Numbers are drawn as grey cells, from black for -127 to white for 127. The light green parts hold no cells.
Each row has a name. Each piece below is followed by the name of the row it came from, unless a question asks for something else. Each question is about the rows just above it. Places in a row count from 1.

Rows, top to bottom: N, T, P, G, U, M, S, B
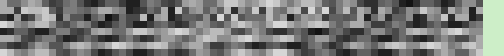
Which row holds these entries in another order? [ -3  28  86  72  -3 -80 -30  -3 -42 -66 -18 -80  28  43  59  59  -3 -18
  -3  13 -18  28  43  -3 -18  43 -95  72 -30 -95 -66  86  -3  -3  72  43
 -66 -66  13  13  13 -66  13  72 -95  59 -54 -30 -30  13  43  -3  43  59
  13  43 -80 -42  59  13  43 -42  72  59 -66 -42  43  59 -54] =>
S
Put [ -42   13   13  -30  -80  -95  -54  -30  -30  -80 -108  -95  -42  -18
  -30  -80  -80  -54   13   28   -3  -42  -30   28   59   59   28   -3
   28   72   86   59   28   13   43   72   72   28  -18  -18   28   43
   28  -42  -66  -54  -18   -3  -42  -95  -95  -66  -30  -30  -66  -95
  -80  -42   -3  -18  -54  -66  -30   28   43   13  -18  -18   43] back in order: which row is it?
N
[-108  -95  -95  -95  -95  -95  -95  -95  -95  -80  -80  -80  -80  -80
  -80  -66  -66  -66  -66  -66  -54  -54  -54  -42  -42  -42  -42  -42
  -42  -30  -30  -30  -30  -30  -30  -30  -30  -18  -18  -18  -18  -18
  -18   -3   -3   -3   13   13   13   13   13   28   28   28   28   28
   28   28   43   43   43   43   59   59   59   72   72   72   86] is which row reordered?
P
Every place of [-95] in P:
2 13 22 25 42 53 60 68

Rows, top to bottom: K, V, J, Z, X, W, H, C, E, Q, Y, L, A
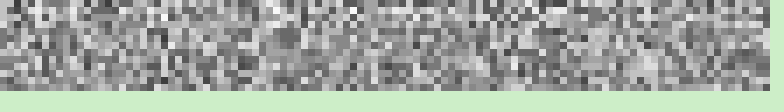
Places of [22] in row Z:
2 4 23 28 54 66 81 83 84 86 88
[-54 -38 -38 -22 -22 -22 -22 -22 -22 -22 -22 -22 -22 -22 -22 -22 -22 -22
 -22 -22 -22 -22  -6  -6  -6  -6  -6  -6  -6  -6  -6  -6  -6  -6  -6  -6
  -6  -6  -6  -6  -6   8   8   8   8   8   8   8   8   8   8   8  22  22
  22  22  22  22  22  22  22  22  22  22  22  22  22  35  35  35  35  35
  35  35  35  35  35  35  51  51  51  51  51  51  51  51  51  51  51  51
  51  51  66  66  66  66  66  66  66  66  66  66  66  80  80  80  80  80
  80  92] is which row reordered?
X
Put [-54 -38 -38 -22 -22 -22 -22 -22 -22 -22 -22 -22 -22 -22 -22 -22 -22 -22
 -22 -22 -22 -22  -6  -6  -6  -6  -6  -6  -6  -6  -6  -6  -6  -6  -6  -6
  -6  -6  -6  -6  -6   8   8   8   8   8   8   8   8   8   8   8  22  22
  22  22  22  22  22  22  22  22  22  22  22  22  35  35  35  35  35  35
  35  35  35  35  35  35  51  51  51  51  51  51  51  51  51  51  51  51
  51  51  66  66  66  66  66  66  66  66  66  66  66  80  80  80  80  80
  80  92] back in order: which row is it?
C
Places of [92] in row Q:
4 6 15 40 60 69 93 94
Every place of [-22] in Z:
5 9 50 52 70 78 89 92 110
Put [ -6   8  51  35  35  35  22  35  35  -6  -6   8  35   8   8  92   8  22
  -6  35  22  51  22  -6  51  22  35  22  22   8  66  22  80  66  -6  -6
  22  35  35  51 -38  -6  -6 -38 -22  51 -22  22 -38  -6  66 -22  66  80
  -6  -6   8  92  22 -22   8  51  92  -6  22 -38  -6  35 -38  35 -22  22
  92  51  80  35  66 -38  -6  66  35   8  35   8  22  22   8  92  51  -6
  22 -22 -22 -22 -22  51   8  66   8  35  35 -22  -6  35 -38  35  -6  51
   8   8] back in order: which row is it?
E
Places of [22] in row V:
12 21 50 60 82 89 90 95 98 99

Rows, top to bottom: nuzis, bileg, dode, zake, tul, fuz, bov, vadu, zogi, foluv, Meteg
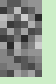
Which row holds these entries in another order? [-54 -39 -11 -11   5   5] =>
foluv
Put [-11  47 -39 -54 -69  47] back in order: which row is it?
zake
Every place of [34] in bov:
1
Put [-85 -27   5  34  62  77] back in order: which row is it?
dode

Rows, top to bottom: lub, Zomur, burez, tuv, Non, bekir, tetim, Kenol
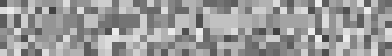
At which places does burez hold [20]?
7 8 15 23 24 40 48
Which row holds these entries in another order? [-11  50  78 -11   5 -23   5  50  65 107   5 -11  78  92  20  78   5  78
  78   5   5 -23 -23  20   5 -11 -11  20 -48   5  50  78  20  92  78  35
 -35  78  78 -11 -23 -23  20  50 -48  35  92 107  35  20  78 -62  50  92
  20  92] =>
bekir
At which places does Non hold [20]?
1 7 8 9 19 39 44 48 55
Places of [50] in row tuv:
2 6 28 30 35 36 38 45 53 55
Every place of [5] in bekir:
1 11 14 21 27 31 43 51
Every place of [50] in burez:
2 6 28 30 35 36 38 45 51 53 55 56

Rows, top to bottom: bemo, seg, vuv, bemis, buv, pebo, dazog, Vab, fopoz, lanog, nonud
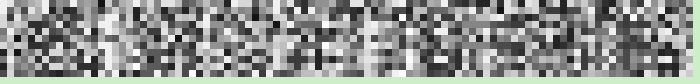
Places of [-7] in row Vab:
5 21 57 63 73 78 81
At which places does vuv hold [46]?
5 6 13 15 23 44 46 60 83

